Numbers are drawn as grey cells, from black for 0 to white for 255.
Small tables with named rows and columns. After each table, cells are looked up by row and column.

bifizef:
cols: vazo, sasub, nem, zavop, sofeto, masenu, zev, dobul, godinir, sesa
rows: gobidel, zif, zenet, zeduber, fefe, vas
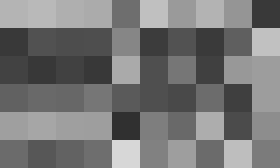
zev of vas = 158
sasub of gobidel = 185
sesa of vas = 123
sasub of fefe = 166
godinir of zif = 95
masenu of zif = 60
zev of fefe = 105
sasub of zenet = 56
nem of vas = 98
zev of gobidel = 154
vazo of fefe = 159
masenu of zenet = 79
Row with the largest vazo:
gobidel

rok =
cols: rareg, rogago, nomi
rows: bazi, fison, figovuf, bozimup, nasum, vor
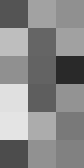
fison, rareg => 190
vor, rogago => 145
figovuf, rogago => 99
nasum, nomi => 121
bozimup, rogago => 94
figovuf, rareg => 144
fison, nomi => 161
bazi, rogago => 162
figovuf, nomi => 41
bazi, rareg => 84
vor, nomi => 129
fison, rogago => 101

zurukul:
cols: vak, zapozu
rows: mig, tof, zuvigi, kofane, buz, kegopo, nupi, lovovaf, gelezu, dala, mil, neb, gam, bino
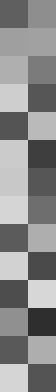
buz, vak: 84
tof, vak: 159
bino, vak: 213
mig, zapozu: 142
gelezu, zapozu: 174
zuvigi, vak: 175
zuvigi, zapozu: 123
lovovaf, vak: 213
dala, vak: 210

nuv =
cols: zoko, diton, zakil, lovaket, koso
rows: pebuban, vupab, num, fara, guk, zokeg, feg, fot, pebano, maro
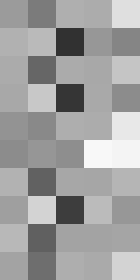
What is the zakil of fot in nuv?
61
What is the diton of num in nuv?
102
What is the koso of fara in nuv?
140
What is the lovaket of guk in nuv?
172
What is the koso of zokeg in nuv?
244
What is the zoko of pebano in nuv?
184
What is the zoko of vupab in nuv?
177
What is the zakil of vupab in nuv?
49
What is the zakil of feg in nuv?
167
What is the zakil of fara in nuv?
53
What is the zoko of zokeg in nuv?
140
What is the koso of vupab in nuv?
133

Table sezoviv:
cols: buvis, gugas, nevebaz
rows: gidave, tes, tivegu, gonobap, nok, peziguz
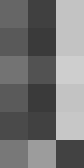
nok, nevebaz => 199
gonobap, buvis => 90
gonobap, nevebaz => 195
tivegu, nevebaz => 206
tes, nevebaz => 195
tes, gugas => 58
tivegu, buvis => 115
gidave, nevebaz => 195
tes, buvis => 89
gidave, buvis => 102
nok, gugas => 65
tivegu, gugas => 82
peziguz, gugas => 156
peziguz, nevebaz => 66
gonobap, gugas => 58
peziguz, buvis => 120

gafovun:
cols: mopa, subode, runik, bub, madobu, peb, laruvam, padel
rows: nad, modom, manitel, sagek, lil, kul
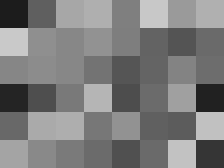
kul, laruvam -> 194
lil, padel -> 193
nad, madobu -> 127
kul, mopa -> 164
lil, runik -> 174
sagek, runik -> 121
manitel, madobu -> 85
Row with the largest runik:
lil

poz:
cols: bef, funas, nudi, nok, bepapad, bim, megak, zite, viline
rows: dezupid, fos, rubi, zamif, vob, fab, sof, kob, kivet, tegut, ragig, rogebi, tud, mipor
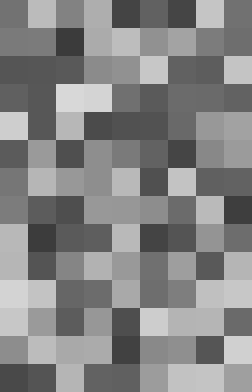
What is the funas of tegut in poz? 84
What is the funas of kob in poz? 92
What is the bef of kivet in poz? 184
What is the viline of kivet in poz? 109
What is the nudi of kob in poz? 78
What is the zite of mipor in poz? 196
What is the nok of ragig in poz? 108
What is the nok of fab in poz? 142
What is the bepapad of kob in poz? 151
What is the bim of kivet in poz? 68

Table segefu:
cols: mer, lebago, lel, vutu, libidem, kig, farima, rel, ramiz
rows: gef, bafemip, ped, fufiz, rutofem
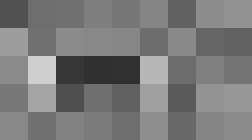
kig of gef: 133
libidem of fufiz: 96
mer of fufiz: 120
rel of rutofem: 133
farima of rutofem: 104
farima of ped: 108
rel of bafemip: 101

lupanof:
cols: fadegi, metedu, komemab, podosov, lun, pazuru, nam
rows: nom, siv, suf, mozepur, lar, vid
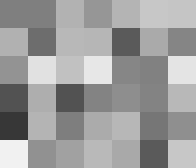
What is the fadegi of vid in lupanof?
241
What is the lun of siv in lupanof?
90
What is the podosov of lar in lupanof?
171
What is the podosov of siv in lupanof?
182
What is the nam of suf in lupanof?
228
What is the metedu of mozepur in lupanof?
174
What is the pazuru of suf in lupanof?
129
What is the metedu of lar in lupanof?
180
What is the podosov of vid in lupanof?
185
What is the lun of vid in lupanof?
169
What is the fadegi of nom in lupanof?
127
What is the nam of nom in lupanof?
197
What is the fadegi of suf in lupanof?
147
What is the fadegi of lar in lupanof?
55
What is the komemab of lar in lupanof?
126
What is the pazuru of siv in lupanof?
170

